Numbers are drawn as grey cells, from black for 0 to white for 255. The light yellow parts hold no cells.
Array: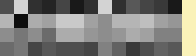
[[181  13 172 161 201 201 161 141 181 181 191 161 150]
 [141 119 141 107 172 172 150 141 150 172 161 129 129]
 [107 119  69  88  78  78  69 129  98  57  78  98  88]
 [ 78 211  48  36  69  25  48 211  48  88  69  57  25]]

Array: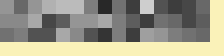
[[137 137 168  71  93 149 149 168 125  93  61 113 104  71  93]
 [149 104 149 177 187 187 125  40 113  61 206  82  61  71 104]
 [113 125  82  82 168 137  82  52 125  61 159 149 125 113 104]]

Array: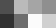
[[ 49 109 251 208]
 [ 79 186 165 143]]

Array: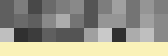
[[ 95 106  95 137 172 116  84 149 149 116 160 137]
 [ 95 125  72 106 125 137  84 125 160 116 149 125]
 [191  48  60  95  84  84 160 201  48 172 191 137]]

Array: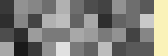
[[ 77  46 156 122 122 168 156 122 146  67 134]
 [ 57 146 134 110 177 110  77  67 146 110  89]
 [ 46 134  67 177 189  99 168  46  99 110 201]
 [168  25  57 146 224 122  99 189  77  89  89]]

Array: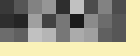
[[108  96 193 181 119 171 160  96  86]
 [ 46  37 160  66 119  26 139 108  86]
 [ 57  86 130 150  46 193  76 130  76]]

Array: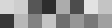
[[ 56 184 130 196 110 151 120 160]
 [215 206  86  45 172  76 226 196]]
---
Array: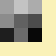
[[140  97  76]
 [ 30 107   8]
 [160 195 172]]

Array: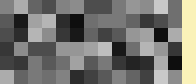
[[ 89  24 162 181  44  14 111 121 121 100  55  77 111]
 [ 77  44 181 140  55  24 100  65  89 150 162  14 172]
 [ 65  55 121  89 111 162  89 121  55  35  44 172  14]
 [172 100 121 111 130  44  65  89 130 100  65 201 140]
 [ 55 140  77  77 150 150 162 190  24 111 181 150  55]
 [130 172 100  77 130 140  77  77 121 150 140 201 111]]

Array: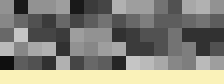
[[146  25 146 146 158  25  59  69 177 158 158 115  81 168 177 146]
 [ 15  93  81  49 177  69 104  93  37 197 186 168 135 126 186 158]
 [135 104  81  59 104  69  93 115  81 104 126  93  93 104 115  93]
 [186 135 168 177  49 146 135 158 168  59  59  81 115 126  49  81]
 [104 197  69  69  59 158 146 146  49  59  81  81 115  49  49  49]]

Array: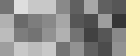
[[177 106 125 137 167  86  76 158  53]
 [188 125 115 146 177 115  65  86 137]
 [158 200 188 200 115 146  96  76 146]
 [115 222 200 200 137  96 167  96  86]]

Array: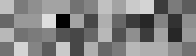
[[184 114 123 132  82  71 103 184  82 143  60 163  39 153]
 [193 123 143 163 163 114 132 193 163 202 212  60 123  92]
 [103 153 153 222   1 163  71 175 103  60  39 132  50 143]
 [114 212 132  92 202  71 175 103 123 184 175 175 143 114]]

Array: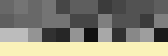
[[ 94 104 104 116 116  70  70 127  82  82  59 127]
 [104 116 104 116  70  94  94  59  70  82  82  94]
 [188 188 148  49  38 148  16 168  49 136 158  26]]

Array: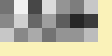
[[199 136 170 115 148 148 188]
 [136 208 103 158  93  38  59]
 [115 242  71 219 148 125 199]]

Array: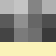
[[ 68 123 111  58]
 [ 90 144 102  78]
 [185 196 132 176]]

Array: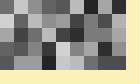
[[166  67 111 187  67  46 123 123 166]
 [ 99  87 132  57 209 132 166  46 143]
 [209  99 187 143 155  67 123  77 178]
 [ 87 155 155  36 199 187 111  77  77]
 [111 199 143  99  87 187  36 166  46]]
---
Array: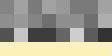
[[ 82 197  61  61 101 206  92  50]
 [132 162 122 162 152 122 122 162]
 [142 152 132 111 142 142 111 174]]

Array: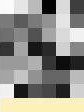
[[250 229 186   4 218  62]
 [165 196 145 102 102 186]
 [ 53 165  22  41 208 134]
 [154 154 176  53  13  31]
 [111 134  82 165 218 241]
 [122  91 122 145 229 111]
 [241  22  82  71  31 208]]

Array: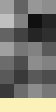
[[192 130  16  37]
 [160 119 130  89]
 [ 57 108 141 119]
 [160  99 151 141]
 [108  77 141 130]
 [ 99  66  37  47]
 [ 89  57  89  77]]

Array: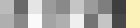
[[175 137 250 164 175 239 116 197  72]
 [187 105 229 155 137 197 155 126  62]]

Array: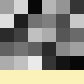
[[160 213   7 182 148  53]
 [172 192 234  53  19   7]
 [ 97 115  97  42 137 160]
 [ 42  65 192 172  86 106]
 [223  30 115 127  76 201]]

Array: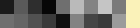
[[111 101  81  58  15 131  69  58 155]
 [ 27  90  46   6 111 186 131 197 122]]

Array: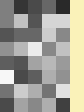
[[115 204 174 115 225]
 [127 193  84 213 213]
 [145 184 236 136 193]
 [ 74 163 136 174  64]
 [ 84 103 103 204 136]
 [ 94  84 163 184 154]
 [247  74  94 174 145]
 [127  53  74 103  41]]

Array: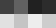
[[225 196 237 205]
 [ 64  97  33  44]]
